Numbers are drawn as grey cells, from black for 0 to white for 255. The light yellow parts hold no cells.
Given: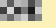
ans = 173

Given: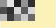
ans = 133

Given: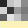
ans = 196

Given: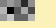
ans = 101

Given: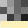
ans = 118

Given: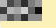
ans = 125

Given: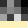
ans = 217

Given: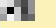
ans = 202

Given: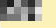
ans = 119
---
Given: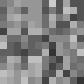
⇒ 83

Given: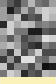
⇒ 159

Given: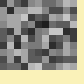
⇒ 167

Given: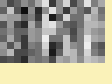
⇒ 168

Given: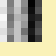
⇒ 69

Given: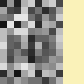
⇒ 73

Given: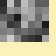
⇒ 94

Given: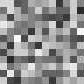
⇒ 131
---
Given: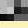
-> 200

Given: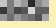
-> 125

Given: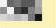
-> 242

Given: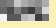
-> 76

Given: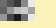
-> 149

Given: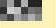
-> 205

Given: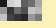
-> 53

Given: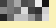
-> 120

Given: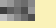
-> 93

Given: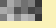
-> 157
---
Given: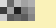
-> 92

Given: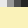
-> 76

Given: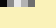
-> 179

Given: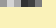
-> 65

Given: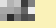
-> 76

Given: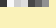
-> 102

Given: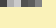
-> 93
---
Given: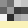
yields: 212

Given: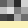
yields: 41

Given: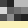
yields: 187

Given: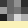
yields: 144

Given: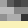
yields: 64

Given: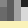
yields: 162

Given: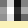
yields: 16
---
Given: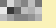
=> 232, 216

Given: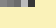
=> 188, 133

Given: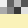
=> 240, 224

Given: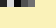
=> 219, 112

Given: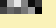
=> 231, 172

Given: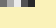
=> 235, 175

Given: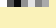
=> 253, 227

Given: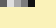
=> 222, 168
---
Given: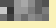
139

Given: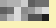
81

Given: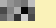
49

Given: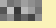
100

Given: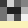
198

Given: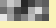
187

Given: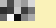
13

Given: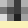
118
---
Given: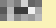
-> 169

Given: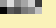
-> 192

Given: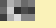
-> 61

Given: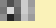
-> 168

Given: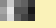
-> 24

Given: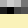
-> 80
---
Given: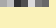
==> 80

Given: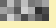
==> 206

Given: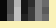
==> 22

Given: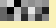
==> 85

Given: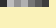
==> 176

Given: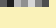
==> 144
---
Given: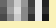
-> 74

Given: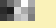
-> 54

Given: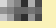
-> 200

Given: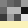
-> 58

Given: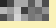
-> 77

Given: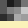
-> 44
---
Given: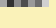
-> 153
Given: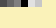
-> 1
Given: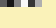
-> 248
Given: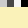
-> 71
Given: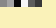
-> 247
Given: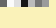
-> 187
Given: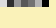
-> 114
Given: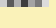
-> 163
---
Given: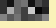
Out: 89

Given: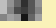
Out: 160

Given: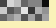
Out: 146

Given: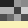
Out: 110

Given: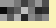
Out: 92

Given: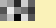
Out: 194

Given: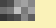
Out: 68

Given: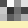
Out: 95
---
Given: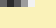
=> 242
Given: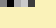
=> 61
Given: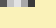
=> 58
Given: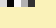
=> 50
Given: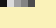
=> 76
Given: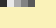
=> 89
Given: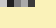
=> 59
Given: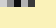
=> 57
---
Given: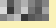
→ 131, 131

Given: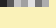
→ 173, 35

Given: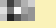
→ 206, 193

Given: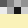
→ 145, 235

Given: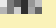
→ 193, 180

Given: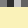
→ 99, 126

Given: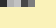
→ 125, 45

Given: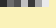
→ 234, 43

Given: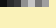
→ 159, 16
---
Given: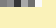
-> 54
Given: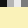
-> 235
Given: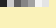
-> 94
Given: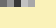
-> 56
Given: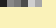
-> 120
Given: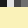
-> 72
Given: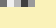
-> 184
